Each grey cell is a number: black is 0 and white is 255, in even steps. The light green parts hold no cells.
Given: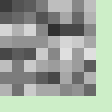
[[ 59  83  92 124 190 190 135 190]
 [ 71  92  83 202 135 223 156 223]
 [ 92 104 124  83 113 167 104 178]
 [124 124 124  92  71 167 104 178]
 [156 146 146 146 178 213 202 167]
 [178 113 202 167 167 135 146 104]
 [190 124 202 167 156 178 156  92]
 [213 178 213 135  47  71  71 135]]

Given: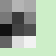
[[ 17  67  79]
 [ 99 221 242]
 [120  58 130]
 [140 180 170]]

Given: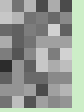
[[ 44 148  96 199 172 190]
 [ 96 148 105 105 137 137]
 [105  96 125 115 210  96]
 [115 190  84 160 137 148]
 [125  84 137 199 125 210]
 [148 148 160  75 160 181]
 [172  96 115 160 160 160]
 [190 115 181  75 172  75]
 [199 181 115 125 105 137]]

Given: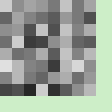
[[ 68  80  39 204  48  91 142 184]
 [101 164 131 111  91 152 121  80]
 [111 204  59  68 142 173 101  91]
 [131 184 121 101 152 173 111 152]
 [142 152  80 195  80 195 131 173]
 [173 111 121 173  91 195 131 184]
 [204 142 164 152 121 195 121 164]
 [224 184 131 121  59 184 215 142]]

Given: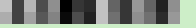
[[173  66 161  88 131  10  77  33 194 112  54 143 112  43 152]
 [194  66 182  77 143   0  54  43 194 100  54 152 100  33 143]]

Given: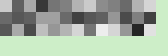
[[ 87 169  75 190 150 179 213 117 237 213 150  37 225]
 [106  87  96 160 160 106  65  87  96 150  75 128  65]
 [202  96 169  56 117 128 179 202 140 128 106 179 213]]

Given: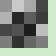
[[ 70  81  29 190]
 [125  49 103 125]
 [145 201 168  70]
 [178  40  93  61]]
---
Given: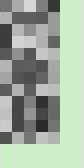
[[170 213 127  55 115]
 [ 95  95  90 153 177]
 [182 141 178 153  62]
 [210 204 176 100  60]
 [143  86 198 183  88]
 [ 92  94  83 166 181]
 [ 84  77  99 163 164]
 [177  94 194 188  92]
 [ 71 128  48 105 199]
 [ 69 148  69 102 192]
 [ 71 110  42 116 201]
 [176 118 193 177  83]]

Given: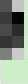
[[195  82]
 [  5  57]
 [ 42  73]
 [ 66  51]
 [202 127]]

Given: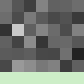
[[ 86  63 131  97  99 109 116]
 [ 76 122  91  73  82  58 109]
 [200  96 133 107  76 129  50]
 [ 67 140  53 103 105  87  97]
 [ 89  94  72  71 112  34  91]
 [153 141 120 129  60  96  72]]

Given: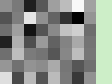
[[121  31  88 159 188 248 161 144]
 [126 229 144 100  49   1 148  83]
 [159  19  84 137 194 207 109 111]
 [175  78 154  98 131 169 116  33]
 [189 123 116  86 135 189 119 111]
 [113 147 140 170 118  86 111 150]
 [ 73 185  84 187 121  56 145 222]]

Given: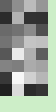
[[142 187 150  97]
 [178  50  49  43]
 [114 139  80 106]
 [147 196 192 115]
 [234 175  93  87]
 [126 171 163 131]
 [247 208 182  56]
 [218  43  52  32]]

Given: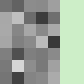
[[ 98 140 138 159 114]
 [191 108  60 111 168]
 [134 167 137 170 169]
 [128 138 187  56 166]
 [ 80 127 122 138 127]
 [214 141 121 161 121]
 [ 66 132 137 171 117]]
